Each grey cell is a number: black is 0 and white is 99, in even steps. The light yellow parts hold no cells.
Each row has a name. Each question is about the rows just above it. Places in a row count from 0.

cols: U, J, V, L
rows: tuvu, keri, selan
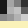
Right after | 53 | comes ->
| 59 |
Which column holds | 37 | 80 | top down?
L
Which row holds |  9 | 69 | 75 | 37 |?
keri
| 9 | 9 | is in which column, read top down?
U
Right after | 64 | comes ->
| 48 |

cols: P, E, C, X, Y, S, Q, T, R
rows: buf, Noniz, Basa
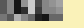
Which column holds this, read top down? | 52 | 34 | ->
E
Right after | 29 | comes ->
| 52 |
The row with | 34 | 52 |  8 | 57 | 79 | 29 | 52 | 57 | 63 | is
buf
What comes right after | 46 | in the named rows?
| 34 |
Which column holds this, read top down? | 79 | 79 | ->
Y

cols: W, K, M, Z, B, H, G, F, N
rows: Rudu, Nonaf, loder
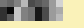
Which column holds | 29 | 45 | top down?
B
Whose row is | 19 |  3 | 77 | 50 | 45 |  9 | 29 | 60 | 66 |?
Nonaf
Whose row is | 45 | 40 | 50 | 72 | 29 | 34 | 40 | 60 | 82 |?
Rudu
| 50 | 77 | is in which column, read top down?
M

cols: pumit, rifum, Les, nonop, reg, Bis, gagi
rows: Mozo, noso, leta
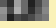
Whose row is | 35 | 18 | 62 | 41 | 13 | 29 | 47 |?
Mozo
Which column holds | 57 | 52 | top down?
pumit
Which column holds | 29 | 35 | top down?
Bis
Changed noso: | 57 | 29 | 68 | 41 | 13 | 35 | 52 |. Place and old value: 4, | 18 |
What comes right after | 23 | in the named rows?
| 29 |
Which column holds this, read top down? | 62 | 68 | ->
Les

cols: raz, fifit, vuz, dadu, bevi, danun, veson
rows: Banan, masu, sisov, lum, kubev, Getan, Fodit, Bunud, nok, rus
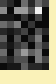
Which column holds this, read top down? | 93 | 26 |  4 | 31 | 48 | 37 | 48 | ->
danun
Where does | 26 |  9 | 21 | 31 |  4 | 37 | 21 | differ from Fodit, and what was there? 0, | 21 |

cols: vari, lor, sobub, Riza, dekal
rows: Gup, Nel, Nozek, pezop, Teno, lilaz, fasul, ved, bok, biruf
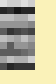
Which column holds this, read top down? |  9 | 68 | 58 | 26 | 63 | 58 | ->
sobub
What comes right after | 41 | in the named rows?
| 47 |
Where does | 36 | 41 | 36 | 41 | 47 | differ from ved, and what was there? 1, | 36 |
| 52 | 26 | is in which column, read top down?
dekal

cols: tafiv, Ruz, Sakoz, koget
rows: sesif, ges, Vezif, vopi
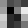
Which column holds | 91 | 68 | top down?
koget
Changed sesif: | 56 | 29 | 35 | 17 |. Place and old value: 3, | 23 |
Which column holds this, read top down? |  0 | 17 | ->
Ruz
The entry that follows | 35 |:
| 23 |
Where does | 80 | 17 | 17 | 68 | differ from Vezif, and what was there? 2, | 11 |

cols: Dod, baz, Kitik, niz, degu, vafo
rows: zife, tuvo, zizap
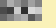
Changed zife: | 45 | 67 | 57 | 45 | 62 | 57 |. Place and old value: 5, | 51 |
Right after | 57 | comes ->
| 45 |
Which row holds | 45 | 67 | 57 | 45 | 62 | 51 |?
zife
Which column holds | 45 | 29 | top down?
Dod

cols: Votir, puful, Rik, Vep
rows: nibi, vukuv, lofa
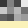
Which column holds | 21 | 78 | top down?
Votir
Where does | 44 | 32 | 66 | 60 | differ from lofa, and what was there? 0, | 38 |
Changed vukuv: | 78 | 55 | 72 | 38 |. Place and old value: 3, | 44 |

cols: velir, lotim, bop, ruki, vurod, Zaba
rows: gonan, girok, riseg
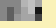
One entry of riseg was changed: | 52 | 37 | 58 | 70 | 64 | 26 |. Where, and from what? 3, | 64 |
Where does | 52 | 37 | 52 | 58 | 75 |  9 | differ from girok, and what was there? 3, | 64 |
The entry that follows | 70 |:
| 75 |
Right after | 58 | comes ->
| 64 |

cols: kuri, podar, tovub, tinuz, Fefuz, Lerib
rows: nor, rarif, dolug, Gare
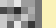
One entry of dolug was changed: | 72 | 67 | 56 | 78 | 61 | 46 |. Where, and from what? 0, | 78 |
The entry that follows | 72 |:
| 89 |
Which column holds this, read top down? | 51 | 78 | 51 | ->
tinuz
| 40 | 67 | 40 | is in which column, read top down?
podar
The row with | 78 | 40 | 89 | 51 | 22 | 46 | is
Gare
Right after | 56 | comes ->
| 78 |
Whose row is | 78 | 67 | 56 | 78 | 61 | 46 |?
dolug

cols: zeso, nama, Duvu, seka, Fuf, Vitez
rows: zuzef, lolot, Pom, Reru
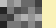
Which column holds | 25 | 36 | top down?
Vitez
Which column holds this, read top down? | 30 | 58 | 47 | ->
Duvu
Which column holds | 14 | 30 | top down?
zeso
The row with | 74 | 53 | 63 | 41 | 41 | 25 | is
zuzef

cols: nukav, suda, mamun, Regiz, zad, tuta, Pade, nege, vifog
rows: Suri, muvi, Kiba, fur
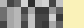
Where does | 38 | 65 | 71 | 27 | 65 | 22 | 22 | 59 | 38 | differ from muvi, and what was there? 0, | 43 |
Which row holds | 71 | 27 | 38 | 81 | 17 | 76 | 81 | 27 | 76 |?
Suri
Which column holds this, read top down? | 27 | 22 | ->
Pade
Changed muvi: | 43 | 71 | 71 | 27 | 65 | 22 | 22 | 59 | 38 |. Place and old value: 1, | 65 |

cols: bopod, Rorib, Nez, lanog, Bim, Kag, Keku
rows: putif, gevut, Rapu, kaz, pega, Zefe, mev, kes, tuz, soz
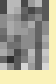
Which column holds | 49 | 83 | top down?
lanog
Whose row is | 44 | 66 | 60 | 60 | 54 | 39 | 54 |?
pega
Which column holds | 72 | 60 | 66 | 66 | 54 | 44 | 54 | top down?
Rorib
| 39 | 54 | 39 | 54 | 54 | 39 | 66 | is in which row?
Zefe
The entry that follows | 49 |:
| 66 |
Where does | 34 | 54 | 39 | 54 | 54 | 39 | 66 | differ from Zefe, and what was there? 0, | 39 |

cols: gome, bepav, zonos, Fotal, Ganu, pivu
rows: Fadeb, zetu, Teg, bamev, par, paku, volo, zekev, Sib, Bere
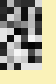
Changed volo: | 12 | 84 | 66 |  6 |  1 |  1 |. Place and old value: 5, | 6 |
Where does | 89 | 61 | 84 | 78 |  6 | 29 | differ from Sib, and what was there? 0, | 84 |

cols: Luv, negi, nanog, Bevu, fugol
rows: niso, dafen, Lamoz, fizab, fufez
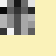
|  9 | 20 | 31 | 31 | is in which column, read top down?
nanog
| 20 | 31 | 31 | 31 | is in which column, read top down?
nanog
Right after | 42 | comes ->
| 88 |

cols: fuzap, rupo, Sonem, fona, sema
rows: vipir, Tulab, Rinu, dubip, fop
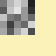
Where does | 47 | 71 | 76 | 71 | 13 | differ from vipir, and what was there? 2, | 82 |
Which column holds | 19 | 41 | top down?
sema

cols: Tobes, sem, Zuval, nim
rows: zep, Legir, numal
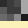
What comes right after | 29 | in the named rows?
| 65 |
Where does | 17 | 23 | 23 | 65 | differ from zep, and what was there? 2, | 29 |
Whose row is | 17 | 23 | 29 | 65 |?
zep
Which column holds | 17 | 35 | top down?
Tobes
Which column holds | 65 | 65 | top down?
nim

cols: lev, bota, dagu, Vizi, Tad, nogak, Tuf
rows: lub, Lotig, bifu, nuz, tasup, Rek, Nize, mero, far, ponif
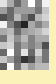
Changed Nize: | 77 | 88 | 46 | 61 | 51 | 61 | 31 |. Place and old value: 1, | 82 |
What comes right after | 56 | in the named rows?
| 72 |
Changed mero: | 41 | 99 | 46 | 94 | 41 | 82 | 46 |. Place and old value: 3, | 88 |
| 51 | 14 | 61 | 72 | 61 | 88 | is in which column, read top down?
Vizi
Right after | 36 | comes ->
| 99 |
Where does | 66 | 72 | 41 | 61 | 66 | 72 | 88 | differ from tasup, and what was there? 6, | 82 |

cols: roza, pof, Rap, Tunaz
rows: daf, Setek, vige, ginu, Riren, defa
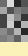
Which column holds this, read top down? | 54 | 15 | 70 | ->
Rap
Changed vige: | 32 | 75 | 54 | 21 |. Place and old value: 0, | 26 |
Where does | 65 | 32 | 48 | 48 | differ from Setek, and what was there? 3, | 42 |
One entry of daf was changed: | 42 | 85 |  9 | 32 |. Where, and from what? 2, | 15 |
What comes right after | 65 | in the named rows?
| 32 |
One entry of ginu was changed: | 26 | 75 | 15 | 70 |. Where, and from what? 1, | 80 |

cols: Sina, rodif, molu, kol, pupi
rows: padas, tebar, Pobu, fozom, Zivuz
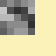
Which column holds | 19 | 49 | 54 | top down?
molu
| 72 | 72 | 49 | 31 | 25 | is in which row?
Pobu
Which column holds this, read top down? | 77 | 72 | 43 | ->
Sina
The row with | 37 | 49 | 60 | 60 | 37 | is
Zivuz

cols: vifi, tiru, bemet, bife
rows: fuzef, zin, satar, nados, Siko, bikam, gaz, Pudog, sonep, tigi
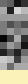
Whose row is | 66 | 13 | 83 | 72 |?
zin
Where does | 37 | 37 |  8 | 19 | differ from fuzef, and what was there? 0, | 42 |
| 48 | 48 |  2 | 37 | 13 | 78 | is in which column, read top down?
vifi
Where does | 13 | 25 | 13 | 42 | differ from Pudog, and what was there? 1, | 31 |
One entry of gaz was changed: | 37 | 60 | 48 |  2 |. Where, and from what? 3, | 8 |
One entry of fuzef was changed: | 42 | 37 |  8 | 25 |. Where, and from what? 3, | 19 |

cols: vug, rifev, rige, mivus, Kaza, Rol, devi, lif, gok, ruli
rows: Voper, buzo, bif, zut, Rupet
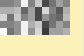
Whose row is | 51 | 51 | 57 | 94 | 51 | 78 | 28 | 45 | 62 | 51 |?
Voper
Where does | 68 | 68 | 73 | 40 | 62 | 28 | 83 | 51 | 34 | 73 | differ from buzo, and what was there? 9, | 68 |
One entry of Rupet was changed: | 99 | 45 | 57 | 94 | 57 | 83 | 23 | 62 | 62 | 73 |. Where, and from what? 9, | 68 |
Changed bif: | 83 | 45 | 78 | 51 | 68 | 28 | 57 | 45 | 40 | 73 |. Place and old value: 4, | 62 |
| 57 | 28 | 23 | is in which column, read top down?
devi
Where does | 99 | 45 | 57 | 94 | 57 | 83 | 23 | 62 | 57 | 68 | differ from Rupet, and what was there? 8, | 62 |
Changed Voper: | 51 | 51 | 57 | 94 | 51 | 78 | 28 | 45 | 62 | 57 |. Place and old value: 9, | 51 |

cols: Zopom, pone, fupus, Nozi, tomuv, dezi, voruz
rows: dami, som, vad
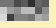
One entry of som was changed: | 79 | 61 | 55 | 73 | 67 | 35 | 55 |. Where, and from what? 4, | 73 |
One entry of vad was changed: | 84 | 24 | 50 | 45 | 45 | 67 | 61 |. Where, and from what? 3, | 50 |

